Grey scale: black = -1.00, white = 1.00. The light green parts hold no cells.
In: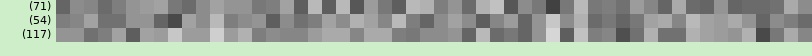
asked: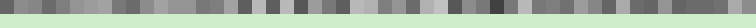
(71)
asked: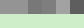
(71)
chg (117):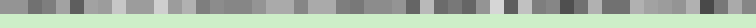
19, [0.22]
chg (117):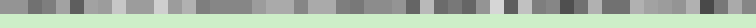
16, [0.10]
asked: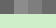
(54)
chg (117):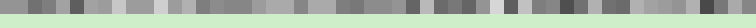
45, [-0.11]

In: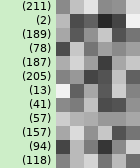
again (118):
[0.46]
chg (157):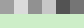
1, [0.31]

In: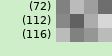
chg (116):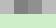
3, [0.18]
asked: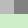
(116)
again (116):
[0.47]

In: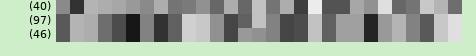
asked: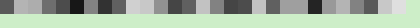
(97)
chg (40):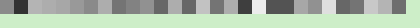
10, [-0.04]
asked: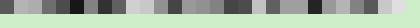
(46)

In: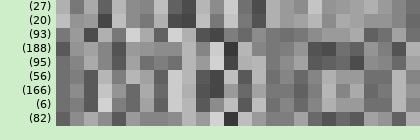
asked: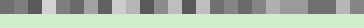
(6)
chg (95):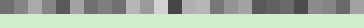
17, [0.10]
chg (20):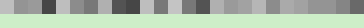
9, [-0.40]
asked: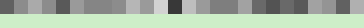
(82)
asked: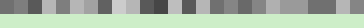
(56)
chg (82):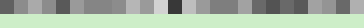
25, [-0.24]

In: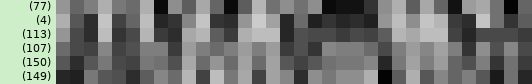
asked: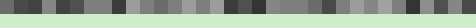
(107)
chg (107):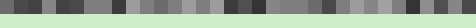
6, [-0.37]
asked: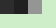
(4)
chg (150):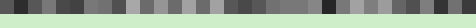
18, [-0.48]
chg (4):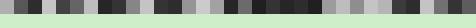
24, [0.17]
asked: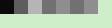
(77)
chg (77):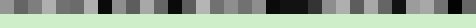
5, [-0.06]

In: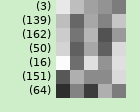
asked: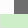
(16)
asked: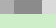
(151)
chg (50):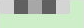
5, [0.71]
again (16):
[0.76]
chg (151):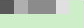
5, [0.71]

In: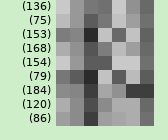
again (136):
[0.58]
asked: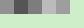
(168)
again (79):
[-0.28]
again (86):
[0.24]
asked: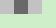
(153)
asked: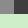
(86)
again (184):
[-0.51]

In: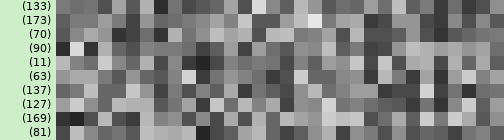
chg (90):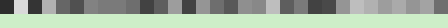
15, [0.23]
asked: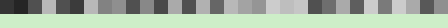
(169)
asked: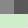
(173)
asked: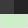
(11)
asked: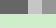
(137)

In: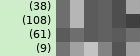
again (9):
[0.26]
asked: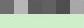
(38)

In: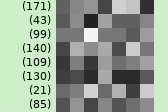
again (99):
[-0.07]
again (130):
[-0.67]
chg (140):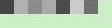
7, [-0.07]
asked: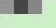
(85)

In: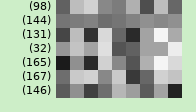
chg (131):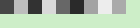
8, [0.92]
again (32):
[0.28]
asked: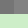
(144)
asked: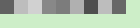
(98)

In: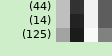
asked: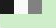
(125)
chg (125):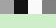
2, [-0.79]

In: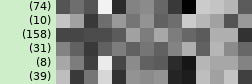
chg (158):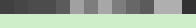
1, [-0.45]
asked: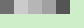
(10)
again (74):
[-0.34]
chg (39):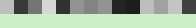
7, [0.09]

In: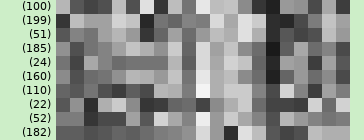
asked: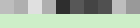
(51)
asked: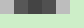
(182)
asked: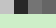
(199)
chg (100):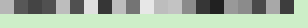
18, [0.14]

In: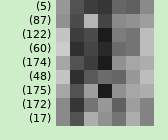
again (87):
[0.14]
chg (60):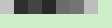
1, [0.60]
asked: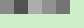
(17)
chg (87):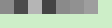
1, [0.14]

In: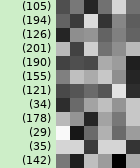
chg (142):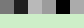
3, [0.50]
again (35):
[0.67]

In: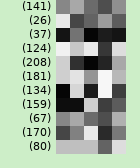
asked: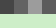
(26)
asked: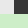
(124)
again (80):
[0.50]
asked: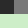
(170)

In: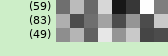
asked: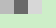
(59)
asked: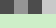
(83)
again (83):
[-0.40]

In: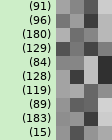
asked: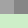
(91)
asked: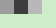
(96)
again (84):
[0.05]
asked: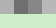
(180)
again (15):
[0.16]
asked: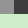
(183)

